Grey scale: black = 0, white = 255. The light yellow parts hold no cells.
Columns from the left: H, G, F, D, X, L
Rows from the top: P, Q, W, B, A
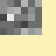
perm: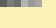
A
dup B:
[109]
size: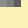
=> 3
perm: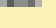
Q
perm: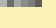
P

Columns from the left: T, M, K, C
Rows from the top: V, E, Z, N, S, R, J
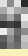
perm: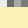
Z
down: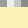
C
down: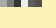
T

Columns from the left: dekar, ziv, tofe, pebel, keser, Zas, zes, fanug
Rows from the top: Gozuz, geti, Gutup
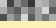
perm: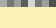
Gutup
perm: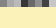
Gozuz

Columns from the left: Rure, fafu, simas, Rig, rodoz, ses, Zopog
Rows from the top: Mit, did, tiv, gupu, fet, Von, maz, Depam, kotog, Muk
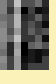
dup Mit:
[81]
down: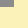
Rure
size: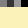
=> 4

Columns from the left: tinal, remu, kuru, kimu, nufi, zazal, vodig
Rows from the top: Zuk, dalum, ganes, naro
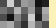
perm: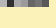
dalum
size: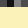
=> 4
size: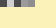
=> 5
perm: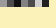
ganes
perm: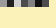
ganes

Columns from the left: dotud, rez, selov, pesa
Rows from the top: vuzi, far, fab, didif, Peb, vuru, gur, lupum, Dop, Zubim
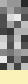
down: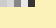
dotud
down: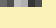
pesa
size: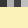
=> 4
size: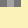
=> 3
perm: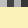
Zubim
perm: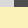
gur

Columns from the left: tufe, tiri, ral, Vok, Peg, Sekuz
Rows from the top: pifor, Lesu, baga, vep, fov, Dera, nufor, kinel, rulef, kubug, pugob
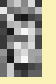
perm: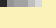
kinel
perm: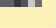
pugob

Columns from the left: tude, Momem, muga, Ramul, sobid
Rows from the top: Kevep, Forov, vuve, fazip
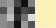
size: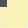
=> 1
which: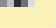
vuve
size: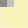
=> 2
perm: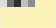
vuve
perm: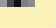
Kevep

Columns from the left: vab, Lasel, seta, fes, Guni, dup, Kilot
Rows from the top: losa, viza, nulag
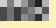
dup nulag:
[114]
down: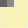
fes

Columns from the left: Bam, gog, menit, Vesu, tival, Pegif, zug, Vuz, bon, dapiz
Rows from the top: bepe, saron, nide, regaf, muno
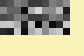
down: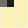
Vesu
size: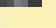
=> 6
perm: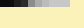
muno
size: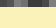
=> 8

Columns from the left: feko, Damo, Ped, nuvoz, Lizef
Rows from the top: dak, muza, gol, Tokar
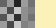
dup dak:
[156]
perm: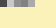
muza
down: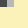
Damo
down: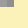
nuvoz
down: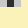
Ped
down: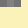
Lizef

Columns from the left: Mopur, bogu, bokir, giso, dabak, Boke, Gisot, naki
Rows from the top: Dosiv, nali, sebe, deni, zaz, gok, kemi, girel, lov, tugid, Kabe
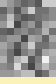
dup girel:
[152]
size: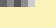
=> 5
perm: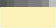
sebe

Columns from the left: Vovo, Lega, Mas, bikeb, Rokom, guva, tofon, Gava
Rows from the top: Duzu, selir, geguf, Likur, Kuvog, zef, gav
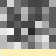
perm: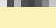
zef
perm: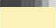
Likur
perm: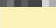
Likur

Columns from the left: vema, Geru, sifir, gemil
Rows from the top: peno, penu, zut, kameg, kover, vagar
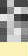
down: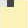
sifir
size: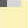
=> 3
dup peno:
[71]
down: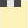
sifir
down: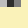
gemil
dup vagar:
[214]

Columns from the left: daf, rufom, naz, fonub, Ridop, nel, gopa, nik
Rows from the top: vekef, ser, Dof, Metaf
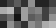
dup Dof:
[107]
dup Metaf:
[144]
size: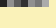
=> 7

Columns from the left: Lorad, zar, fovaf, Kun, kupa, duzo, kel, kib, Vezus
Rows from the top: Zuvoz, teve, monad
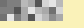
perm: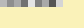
monad
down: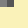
fovaf
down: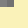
Lorad
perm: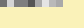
teve

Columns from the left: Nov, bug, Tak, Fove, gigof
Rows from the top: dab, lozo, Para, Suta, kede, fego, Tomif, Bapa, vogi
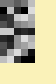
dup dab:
[119]
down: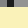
Tak
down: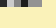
Tak
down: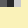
Tak
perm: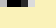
lozo
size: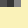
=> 3
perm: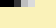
vogi

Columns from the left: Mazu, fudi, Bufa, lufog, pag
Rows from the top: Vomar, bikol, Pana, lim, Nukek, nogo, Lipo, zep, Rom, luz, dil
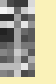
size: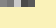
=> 5
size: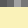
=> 4

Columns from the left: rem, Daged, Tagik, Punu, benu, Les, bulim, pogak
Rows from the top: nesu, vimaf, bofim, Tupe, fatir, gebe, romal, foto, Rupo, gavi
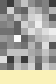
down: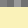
rem
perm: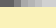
gavi
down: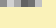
Punu
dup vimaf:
[98]
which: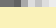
fatir
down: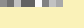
Tagik

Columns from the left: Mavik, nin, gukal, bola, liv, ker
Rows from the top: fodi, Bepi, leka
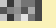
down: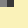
nin
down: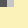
Mavik
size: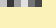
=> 6
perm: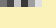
leka
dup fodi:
[117]
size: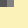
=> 2
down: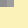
gukal

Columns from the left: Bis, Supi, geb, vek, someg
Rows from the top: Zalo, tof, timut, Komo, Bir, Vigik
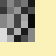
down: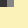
Bis
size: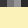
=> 4
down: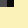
someg
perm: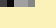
timut
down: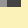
geb
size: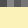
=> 4
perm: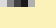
Bir

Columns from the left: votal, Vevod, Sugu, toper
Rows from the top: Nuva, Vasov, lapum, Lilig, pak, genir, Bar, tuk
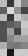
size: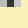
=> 3
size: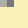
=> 2
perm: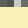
Lilig
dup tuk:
[201]
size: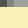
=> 4
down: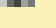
Sugu

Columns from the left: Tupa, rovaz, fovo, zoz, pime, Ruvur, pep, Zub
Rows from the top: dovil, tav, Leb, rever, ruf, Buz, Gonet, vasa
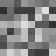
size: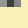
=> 3
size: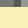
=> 4
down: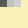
Ruvur
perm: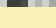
vasa
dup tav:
[62]
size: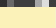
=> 8
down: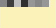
Zub

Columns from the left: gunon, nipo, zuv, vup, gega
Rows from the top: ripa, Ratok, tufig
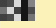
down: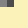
gega
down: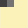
gunon
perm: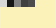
ripa
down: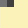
gunon

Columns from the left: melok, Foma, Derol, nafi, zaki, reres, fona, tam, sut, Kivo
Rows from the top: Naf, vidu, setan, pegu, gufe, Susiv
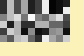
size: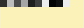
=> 10
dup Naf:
[31]
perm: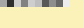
Susiv

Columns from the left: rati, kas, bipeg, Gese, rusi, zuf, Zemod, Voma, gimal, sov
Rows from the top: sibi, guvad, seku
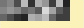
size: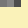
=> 3
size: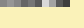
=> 10
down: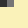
rusi
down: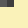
gimal

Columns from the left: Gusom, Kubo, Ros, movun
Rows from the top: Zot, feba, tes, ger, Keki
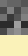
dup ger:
[43]
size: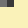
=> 2
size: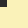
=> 1

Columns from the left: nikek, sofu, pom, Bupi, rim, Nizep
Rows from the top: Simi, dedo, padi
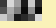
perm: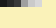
Simi
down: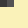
nikek

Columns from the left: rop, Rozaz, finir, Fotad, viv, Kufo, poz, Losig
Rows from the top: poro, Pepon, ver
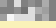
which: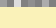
poro
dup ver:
[221]
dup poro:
[128]
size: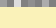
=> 8
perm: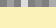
poro

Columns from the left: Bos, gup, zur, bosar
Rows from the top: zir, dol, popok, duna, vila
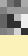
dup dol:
[153]
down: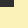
gup
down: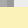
bosar
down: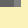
Bos
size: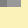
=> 3
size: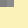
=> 2

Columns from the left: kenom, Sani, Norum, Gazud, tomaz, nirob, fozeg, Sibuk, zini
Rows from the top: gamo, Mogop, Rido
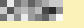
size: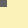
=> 1
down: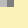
nirob

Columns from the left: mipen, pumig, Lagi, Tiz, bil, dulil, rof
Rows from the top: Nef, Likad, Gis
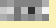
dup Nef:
[131]
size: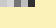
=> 5
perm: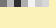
Likad
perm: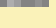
Nef
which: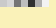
Likad
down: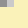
mipen

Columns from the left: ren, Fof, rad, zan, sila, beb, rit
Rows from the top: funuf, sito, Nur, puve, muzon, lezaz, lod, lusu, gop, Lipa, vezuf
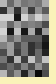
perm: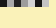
muzon
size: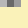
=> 3
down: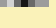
Fof
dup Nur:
[211]

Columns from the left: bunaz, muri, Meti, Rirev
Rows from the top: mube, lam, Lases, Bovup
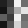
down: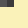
muri
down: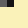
bunaz
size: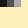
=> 3
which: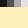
lam

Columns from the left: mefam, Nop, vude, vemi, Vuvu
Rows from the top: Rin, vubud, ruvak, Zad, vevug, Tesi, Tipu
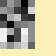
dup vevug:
[242]
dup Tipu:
[185]
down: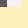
mefam
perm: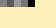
Rin

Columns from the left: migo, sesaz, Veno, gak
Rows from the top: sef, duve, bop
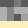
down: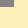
sesaz
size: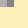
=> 2
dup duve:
[176]
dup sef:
[91]

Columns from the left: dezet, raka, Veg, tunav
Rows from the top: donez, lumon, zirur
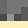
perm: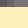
lumon
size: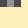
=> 3
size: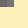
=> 2
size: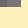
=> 3
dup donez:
[118]
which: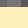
lumon

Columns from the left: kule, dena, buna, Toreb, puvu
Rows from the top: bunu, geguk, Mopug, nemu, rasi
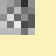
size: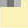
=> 3
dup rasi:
[186]
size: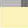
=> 4
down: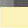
puvu
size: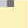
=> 2
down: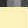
Toreb

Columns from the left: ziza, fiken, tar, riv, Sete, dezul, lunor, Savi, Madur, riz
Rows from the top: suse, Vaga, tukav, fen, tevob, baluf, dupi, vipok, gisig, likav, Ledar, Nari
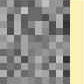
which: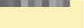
likav
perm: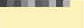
tevob
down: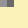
dezul

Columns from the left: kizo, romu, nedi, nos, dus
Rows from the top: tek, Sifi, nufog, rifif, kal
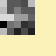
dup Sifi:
[89]
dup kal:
[32]
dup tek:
[89]
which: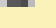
tek
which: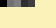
rifif
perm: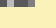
Sifi
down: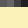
dus

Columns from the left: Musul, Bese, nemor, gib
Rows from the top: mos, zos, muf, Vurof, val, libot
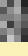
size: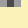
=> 3
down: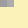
nemor
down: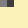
Bese
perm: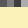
Vurof

